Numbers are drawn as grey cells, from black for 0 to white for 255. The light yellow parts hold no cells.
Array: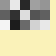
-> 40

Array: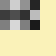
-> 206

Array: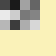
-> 26

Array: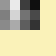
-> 234

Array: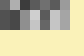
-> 112

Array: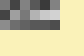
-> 88

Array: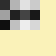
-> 180
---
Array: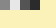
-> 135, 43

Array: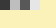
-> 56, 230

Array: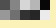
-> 79, 235

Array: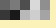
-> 100, 164

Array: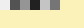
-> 239, 117

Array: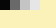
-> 6, 230

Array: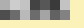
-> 175, 130
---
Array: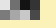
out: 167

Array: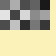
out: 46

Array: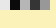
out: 182

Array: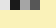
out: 26

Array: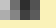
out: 133

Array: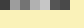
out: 198

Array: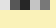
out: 38

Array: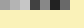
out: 136

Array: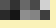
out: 142
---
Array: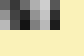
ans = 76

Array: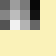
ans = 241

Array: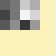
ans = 142

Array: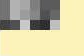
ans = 80

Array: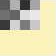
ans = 209

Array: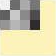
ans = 181

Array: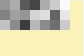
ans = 139

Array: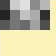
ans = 118

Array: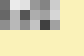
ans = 184

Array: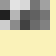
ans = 139
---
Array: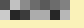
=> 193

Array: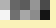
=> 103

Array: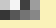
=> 244

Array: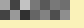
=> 67

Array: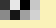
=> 231

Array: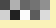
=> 176

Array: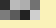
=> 186

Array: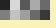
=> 216

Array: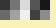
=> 117

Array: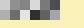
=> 144
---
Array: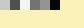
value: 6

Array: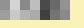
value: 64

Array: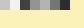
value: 45

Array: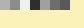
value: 46

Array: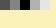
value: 1

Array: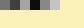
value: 13

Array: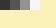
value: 52
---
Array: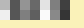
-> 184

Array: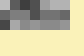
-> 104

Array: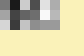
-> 164

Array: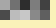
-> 167

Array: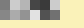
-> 124

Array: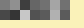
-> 123

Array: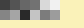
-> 64
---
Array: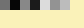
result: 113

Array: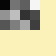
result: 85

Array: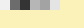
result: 240

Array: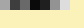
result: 166

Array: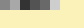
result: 134

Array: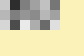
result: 214

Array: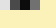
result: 226

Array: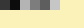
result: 54

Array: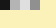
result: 22
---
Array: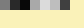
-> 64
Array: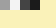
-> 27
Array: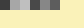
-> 93
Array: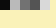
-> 217
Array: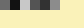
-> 140
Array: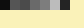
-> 36
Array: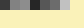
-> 193
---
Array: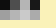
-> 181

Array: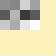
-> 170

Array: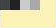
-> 34

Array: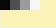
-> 79

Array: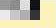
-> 198

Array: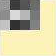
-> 49

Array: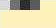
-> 113

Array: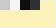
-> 244

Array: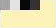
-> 227
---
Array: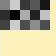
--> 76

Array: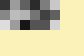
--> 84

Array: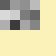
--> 59

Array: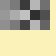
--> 68

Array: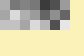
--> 184

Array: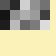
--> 104

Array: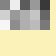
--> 175
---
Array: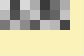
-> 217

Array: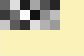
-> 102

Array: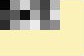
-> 5

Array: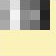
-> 180

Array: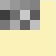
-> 170

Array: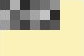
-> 74

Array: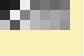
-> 25
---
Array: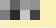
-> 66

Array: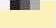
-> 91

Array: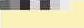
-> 69

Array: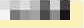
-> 66

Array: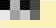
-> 16

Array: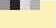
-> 150

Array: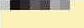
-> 41

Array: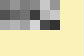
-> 60
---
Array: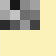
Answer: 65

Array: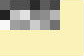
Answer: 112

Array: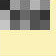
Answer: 93

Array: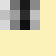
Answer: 169

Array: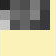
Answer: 57

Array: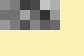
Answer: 105

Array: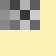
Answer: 100

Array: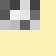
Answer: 207

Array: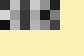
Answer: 65

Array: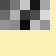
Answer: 147
